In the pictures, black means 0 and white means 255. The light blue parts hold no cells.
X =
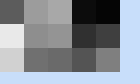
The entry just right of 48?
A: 63
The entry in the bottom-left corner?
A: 209
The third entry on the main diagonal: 106
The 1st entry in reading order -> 92

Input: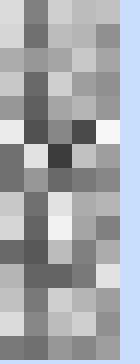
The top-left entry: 219
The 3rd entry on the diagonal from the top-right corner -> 165
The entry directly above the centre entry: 60
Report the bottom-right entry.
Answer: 158
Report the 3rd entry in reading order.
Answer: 207
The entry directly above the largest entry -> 150
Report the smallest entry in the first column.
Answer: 106
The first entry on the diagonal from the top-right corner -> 193
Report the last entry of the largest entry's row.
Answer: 247
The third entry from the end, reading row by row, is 150
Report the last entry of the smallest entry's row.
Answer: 158
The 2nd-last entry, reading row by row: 135
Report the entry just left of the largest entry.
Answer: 74
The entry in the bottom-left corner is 121
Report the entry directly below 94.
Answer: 80
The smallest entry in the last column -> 128
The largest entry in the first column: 234
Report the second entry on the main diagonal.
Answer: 113
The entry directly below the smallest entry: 106
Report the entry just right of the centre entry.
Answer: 121
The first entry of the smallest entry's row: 113
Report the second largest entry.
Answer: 241

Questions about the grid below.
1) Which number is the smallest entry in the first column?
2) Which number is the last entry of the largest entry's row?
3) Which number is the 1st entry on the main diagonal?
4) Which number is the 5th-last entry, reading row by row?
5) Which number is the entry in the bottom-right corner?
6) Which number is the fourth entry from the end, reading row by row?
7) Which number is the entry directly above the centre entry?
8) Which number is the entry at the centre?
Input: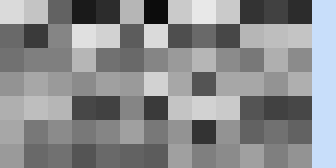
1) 105
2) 44
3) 218
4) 127
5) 147
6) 139
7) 133
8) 210

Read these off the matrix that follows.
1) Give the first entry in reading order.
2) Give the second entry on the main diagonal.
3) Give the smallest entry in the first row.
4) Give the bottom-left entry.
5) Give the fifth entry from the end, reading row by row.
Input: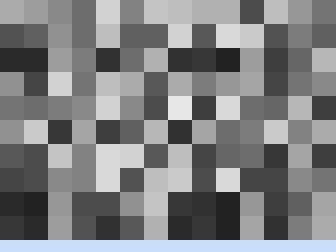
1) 171
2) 96
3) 76
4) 55
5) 34

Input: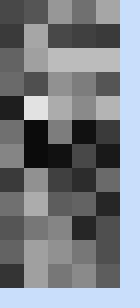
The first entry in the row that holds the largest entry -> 30
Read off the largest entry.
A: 226
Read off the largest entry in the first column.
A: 132
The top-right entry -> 166
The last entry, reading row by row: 93
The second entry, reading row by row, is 85
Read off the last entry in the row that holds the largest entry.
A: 180
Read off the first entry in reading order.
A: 72
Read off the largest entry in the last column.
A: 188
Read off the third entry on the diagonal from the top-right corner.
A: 188
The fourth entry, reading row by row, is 112
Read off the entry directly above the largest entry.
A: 79
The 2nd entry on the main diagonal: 166
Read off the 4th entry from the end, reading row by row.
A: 159
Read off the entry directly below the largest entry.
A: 11
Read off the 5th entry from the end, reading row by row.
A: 51
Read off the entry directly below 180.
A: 58
